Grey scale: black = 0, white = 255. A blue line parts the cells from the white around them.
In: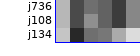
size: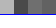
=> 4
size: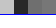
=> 4
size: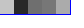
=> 5

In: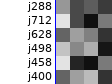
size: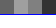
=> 4
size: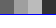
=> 4
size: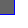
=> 1

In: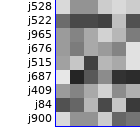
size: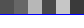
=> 6
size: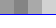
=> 4
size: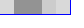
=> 5
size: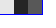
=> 3
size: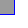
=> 1

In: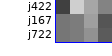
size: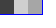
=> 3
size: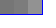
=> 3

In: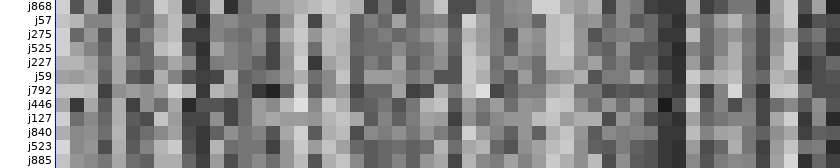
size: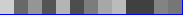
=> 13
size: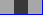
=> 3
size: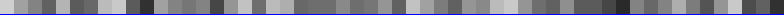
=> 56
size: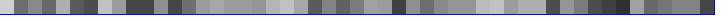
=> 51
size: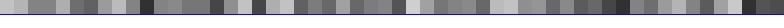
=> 56
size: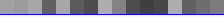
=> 16
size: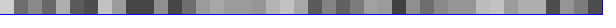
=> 43

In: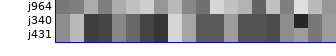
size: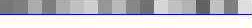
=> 18
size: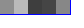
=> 5
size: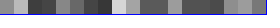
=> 19
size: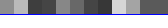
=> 12

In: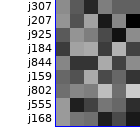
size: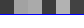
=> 6
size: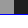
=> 2
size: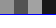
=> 4
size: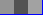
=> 3

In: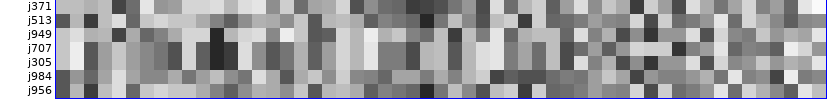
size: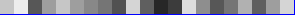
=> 21
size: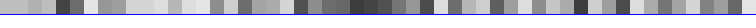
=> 54
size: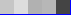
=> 5
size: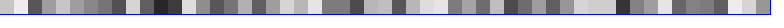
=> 55

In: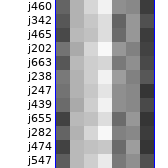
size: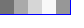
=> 5
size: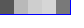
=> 5
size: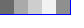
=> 5
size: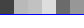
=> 6
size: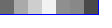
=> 7
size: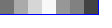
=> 7

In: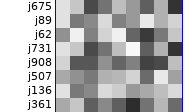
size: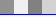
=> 4
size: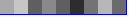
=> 9
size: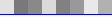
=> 8

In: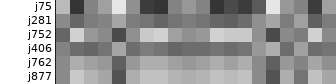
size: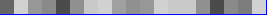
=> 19
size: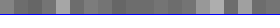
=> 20
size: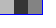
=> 3
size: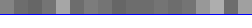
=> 18

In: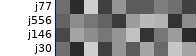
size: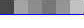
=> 6
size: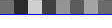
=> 8
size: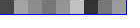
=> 9
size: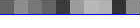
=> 10
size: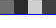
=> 4
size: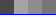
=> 4

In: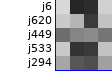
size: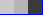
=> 3
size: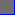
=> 1
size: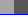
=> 2
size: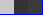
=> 3
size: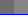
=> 2
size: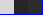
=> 3
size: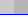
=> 2

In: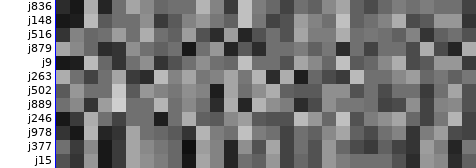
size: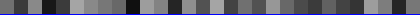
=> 30
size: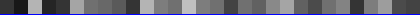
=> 30

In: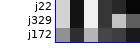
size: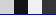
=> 4
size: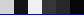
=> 6
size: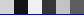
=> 6

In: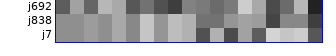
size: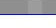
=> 4
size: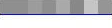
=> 8

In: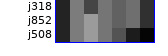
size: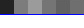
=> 6
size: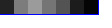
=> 7

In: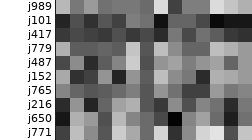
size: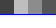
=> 4
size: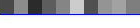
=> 10
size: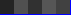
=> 5
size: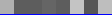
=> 8
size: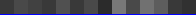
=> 14
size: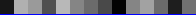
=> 14

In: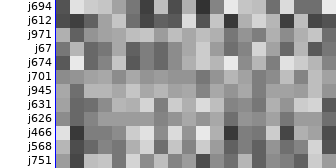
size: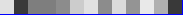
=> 13
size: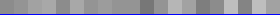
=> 20
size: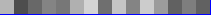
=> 15
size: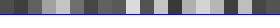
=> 20
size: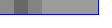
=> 7
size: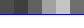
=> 6
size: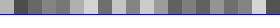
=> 20

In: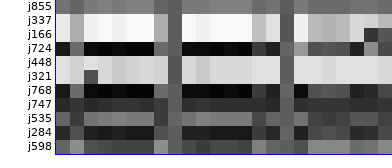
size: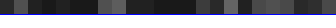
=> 24
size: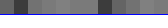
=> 12
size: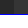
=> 2
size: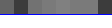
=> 8
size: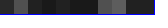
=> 11

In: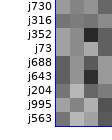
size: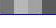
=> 4
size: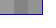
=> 3
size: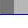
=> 2
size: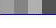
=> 4
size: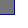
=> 1
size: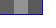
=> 3

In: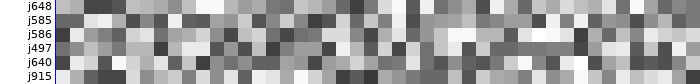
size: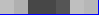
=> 7
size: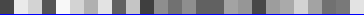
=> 26
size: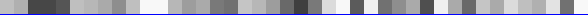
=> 42

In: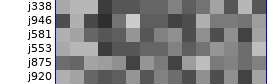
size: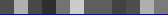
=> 12
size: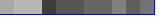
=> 11

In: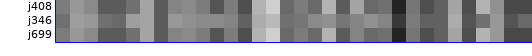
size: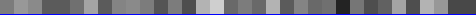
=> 34
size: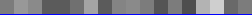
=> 18
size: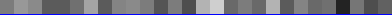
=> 28
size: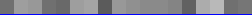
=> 18
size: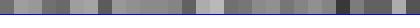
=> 30
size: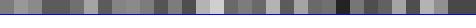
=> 34

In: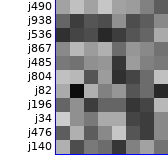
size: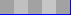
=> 5
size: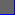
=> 1

